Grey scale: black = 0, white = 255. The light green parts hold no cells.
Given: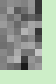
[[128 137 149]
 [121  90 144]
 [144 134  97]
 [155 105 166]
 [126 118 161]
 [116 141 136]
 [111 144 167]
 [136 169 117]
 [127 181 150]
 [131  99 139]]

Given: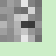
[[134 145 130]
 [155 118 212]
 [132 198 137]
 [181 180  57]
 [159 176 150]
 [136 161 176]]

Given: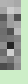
[[178 168]
 [163 190]
 [ 89  82]
 [118 168]
 [110 186]
 [114 130]
 [143 144]
 [107 128]
 [134 155]
 [ 76 145]]

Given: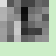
[[221 122  68  94]
 [176 111 106 138]
 [178 139 126  86]
 [152 194 103 121]
 [158 201  63 132]
 [156 187 109 146]]

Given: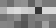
[[130 141  97 120]
 [176 219 201 216]
 [113 140 122 130]
 [134  98 121 160]]

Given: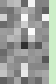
[[148 190 243 131]
 [121 151 162  95]
 [210 132 146 245]
 [107 158 155 130]
 [157 190 251 148]
 [150 175 199 134]
 [143 143 125 158]
 [106 165 147 146]
 [123 135 152  86]
 [185 141 135 134]
 [195 121 146 167]
 [ 96 165 129 159]]
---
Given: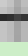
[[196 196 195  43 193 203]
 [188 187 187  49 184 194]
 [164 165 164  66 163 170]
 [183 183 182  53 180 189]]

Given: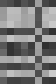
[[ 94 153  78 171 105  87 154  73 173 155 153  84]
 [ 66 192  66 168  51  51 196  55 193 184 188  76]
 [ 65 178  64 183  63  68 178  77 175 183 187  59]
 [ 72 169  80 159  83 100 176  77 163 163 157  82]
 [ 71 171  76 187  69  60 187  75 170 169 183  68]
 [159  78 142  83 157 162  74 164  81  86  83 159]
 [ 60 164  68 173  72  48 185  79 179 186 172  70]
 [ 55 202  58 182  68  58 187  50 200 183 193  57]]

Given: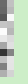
[[175 129 193  53 166 232 252 197  87 103 106]
 [211 228 229 132 224 218 183 193 248 185 193]]

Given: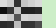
[[ 43 220  14 219]
 [ 49 201  53 203]
 [189  84 194  49]
 [ 50 214  33 197]
 [ 52 208  34 209]
 [ 76 209  41 218]]

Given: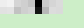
[[225 238]
 [227 242]
 [194 213]
 [207 207]
 [212 196]
 [ 20   1]
 [183 203]
 [220 213]
 [218 219]]

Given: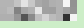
[[175 179 180]
 [175 187 180]
 [151 131 195]
 [ 85 167 227]
 [139 177 199]
 [191 230 169]
 [211 160 162]
 [187 159 175]
 [179 178 178]
 [ 50 164 245]
 [244 148 146]]
